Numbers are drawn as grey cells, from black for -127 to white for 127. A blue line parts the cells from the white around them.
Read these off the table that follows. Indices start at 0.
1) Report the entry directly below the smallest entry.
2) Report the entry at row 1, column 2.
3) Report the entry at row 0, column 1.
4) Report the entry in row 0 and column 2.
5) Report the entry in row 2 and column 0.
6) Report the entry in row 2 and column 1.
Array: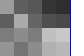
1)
-54
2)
-26
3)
-33
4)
-40
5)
-3
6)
12

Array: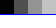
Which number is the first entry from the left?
-124
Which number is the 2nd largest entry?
19
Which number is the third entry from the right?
-47
